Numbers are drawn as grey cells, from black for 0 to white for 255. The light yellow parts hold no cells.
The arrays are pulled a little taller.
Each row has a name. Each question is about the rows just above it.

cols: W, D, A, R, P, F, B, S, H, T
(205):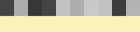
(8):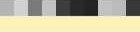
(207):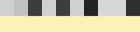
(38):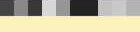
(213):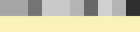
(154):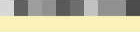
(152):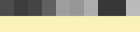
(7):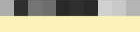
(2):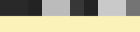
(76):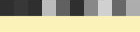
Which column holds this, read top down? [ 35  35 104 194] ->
B
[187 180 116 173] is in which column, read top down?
T
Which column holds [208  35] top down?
F

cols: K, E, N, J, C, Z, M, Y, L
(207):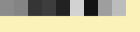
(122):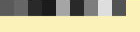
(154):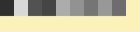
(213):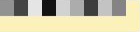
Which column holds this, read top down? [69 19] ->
J
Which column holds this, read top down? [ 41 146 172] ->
Z

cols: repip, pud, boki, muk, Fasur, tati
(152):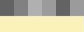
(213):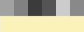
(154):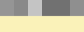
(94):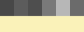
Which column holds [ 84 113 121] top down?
muk
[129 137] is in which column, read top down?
pud

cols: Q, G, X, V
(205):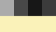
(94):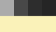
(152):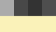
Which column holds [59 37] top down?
V
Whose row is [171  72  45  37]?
(94)
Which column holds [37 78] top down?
V

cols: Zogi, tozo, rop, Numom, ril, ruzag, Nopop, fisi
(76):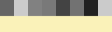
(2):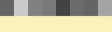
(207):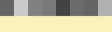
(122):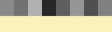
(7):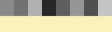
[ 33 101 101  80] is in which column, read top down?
Nopop
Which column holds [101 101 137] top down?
Zogi
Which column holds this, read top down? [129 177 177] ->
rop
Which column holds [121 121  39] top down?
Numom
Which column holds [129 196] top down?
fisi

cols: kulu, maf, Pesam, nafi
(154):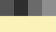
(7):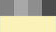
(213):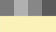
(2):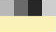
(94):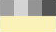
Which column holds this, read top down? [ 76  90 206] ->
nafi
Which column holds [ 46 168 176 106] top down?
maf
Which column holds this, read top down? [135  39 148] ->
Pesam
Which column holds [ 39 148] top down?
Pesam
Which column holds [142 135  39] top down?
Pesam

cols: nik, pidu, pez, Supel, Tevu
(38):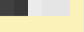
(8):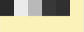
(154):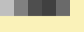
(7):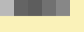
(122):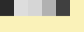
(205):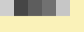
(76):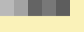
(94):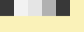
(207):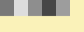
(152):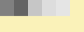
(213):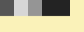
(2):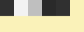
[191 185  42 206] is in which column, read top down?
nik
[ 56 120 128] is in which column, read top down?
nik
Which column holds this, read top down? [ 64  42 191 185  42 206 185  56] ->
nik
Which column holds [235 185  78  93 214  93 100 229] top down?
pez

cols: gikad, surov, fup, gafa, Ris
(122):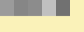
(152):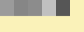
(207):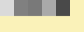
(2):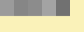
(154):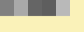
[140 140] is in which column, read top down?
fup
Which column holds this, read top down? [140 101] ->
fup
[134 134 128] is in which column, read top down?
surov
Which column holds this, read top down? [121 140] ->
fup

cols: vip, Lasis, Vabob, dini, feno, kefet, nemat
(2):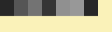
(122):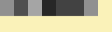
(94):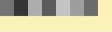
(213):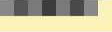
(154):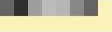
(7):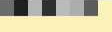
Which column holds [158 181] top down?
Vabob
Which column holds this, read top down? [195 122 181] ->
feno
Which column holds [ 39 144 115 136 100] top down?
vip
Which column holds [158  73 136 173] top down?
kefet
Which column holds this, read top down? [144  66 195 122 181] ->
feno

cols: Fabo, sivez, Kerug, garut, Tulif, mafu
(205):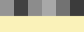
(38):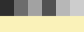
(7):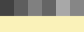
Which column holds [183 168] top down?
Tulif
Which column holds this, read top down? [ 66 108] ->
sivez
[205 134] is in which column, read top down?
mafu
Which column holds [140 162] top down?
Kerug
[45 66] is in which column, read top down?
Fabo

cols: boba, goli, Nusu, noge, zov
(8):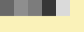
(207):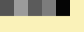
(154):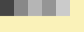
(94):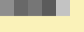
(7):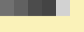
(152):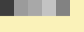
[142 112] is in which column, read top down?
boba
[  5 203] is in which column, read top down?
zov

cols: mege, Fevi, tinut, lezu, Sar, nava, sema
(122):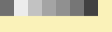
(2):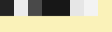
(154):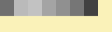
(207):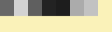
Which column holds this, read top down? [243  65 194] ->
sema
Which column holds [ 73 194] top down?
tinut
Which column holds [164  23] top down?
lezu

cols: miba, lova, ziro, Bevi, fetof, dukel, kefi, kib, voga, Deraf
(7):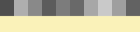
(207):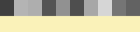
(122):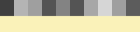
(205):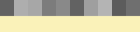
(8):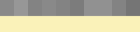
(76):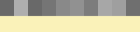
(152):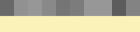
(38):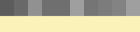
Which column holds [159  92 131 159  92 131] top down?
voga
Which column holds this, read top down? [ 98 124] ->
dukel
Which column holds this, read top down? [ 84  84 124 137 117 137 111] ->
Bevi

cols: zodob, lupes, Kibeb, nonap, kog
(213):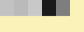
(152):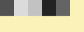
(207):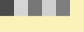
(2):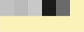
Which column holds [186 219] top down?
lupes
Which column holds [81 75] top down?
zodob
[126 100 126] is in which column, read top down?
kog
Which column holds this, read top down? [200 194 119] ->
Kibeb
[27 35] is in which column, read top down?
nonap

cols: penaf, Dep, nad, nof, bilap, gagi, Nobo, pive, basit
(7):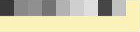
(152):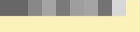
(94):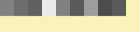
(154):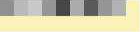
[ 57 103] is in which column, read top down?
penaf
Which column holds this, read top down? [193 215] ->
basit

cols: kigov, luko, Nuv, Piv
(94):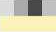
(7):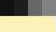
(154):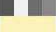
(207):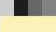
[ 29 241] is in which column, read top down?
luko
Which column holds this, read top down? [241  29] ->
luko
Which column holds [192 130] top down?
Piv

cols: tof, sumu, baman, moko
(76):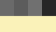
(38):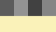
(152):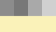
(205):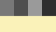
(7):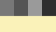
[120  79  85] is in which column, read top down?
sumu
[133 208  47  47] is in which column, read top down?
moko
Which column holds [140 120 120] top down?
tof
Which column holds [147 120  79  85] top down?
sumu
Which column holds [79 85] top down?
sumu

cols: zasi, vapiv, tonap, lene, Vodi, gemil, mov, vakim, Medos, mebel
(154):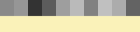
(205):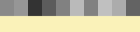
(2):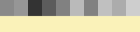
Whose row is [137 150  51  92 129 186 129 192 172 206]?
(2)
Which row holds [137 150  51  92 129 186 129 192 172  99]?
(205)

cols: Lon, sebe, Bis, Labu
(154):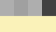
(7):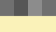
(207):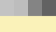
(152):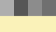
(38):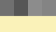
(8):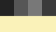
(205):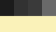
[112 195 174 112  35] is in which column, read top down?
Lon
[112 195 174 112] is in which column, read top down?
Lon
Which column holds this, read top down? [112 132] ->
Labu
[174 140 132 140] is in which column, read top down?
Bis

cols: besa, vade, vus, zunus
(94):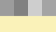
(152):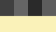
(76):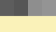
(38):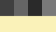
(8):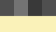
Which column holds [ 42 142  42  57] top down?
vus
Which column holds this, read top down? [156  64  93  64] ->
besa
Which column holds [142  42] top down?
vus
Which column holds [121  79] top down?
zunus
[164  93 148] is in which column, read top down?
zunus

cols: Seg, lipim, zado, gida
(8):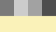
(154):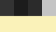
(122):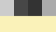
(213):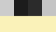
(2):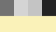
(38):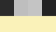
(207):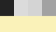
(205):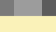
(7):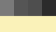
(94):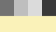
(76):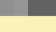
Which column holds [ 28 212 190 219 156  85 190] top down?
lipim
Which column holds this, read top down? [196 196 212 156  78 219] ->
zado
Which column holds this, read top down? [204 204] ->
Seg
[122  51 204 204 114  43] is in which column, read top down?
Seg

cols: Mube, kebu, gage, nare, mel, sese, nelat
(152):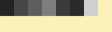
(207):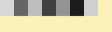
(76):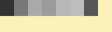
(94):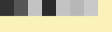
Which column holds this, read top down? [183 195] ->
mel
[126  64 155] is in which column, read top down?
nare
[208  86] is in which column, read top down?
nelat
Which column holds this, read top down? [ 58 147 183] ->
mel
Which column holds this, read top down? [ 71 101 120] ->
kebu

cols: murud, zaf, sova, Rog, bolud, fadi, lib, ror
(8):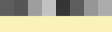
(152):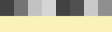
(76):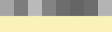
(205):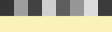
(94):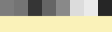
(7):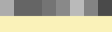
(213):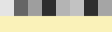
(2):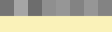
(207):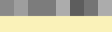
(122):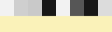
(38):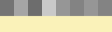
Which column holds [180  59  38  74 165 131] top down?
ror
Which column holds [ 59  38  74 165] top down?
ror

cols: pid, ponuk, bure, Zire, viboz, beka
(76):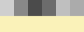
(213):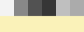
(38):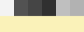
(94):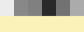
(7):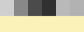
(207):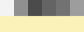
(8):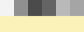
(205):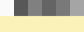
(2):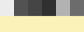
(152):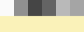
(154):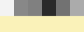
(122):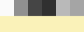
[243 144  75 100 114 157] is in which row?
(207)
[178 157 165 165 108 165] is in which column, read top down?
beka
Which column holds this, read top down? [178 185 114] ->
viboz

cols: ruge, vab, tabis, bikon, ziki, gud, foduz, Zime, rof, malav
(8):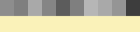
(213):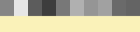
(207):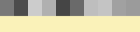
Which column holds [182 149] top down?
foduz
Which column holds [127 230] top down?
vab

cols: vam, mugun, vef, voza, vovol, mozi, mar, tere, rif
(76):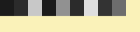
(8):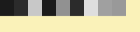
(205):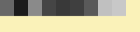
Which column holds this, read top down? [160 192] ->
tere
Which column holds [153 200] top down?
rif

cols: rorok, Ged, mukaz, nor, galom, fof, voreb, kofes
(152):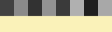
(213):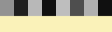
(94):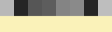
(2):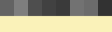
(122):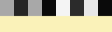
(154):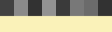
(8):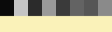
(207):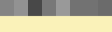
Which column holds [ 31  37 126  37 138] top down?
Ged
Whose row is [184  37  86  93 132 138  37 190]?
(94)
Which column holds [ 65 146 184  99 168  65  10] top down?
rorok
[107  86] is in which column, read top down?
voreb
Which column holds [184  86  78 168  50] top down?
mukaz
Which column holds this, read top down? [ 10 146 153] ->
nor
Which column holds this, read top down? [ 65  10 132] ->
rorok

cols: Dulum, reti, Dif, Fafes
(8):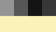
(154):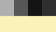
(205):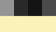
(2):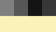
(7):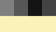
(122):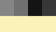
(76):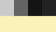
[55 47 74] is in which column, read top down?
Fafes
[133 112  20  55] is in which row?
(122)

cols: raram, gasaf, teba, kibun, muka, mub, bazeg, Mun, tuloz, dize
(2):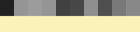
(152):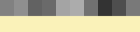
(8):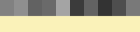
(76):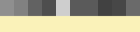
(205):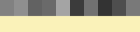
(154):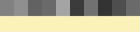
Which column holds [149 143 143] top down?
gasaf
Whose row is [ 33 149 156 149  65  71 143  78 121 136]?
(2)
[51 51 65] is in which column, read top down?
Mun
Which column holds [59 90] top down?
mub

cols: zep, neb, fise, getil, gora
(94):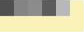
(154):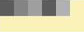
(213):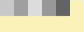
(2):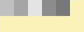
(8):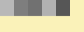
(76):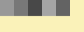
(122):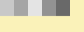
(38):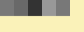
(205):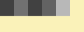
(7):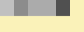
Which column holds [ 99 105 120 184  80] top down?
gora
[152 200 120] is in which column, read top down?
zep
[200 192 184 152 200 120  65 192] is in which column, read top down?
zep

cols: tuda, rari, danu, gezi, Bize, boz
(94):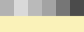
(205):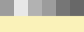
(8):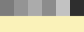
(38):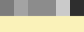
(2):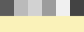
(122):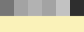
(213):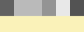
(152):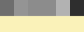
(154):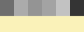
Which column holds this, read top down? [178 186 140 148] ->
danu
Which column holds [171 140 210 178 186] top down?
danu
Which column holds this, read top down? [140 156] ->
gezi
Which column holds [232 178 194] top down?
Bize
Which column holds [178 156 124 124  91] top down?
tuda

